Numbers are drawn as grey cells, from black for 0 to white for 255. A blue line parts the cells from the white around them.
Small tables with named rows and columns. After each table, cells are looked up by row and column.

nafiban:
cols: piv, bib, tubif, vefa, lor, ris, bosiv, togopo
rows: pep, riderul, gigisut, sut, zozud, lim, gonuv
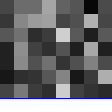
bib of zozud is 138
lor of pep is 98
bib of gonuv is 121
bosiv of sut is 167
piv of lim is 23
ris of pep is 85
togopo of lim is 174
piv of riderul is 55
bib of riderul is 135
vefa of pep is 165
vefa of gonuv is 46

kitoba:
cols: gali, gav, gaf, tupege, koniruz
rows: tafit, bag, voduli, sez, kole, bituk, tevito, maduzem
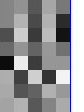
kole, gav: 236
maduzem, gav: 178
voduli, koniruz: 19
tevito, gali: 169
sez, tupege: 152
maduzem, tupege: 132
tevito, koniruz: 152
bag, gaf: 74
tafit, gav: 146
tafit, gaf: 86
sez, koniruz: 113
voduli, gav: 205
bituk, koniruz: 243
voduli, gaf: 58
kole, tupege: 150
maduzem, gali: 163
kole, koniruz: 150
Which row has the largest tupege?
voduli

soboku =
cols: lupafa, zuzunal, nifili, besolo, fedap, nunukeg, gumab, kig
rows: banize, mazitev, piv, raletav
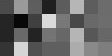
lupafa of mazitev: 37
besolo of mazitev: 218
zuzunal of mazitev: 8
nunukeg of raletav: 172
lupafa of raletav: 52
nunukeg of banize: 182
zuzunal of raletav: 213
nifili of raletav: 80
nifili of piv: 35
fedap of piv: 103
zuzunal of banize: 154
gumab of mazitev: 105

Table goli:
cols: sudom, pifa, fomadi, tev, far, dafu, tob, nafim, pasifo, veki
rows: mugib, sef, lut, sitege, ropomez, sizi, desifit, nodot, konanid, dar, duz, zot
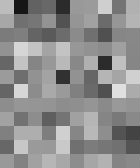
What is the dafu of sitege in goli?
151
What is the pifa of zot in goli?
130
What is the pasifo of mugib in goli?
116
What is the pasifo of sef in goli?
150
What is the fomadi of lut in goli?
100
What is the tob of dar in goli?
184
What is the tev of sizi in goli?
163
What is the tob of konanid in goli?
181
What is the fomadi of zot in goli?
161
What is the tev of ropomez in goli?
152
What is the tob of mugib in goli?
155
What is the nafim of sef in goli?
107
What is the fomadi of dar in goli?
174
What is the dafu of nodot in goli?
143
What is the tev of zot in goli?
182
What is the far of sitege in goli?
195
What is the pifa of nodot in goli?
150
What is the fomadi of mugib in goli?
98
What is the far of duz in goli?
201

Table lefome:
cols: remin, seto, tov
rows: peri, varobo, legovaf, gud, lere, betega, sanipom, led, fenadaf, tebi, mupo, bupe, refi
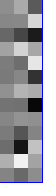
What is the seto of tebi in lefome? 85
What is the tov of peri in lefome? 90
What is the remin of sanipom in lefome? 145
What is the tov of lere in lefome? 230
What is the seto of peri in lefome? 170
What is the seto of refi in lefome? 105
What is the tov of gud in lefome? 167
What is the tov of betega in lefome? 50
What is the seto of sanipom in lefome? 179
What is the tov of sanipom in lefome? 171
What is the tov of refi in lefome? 141
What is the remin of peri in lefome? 142
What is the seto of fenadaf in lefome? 147
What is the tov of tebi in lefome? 132
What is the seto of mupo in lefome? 21
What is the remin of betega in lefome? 122

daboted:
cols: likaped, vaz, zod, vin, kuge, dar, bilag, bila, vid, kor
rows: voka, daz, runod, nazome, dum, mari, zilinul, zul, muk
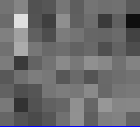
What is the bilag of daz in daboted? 110
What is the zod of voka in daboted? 81
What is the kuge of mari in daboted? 87
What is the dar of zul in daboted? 144
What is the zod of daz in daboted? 83
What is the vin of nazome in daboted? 105
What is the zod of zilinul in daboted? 85
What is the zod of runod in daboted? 96
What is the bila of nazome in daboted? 79
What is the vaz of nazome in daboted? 172
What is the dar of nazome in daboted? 98
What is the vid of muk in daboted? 130
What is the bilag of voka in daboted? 116
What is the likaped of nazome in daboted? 113
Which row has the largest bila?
zul

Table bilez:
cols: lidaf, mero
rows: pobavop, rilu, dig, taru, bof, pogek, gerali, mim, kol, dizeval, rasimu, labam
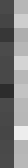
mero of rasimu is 182
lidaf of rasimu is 73
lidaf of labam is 74
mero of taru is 183
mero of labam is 184
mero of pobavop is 183
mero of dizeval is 237
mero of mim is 184

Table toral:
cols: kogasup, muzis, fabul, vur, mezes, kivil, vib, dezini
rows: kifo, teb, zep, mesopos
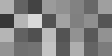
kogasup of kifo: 177
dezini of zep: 146
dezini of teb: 85
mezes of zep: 83
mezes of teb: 162
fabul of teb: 217
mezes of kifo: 145
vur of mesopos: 195
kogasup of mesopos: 147
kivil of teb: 128
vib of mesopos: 100
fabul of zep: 80
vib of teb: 143
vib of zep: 89

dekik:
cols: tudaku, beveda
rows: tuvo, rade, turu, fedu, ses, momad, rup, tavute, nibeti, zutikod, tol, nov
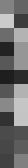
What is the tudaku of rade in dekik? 203
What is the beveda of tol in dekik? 92
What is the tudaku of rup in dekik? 86
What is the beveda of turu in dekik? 179
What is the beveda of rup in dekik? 178
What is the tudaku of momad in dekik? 30
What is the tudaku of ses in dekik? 88
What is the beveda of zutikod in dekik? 80
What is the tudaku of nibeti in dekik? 50
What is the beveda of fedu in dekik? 150
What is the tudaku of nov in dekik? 65
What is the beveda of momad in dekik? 43
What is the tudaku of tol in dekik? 71
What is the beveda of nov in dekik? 128
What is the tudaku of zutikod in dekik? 75
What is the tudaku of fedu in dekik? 34
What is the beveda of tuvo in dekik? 100

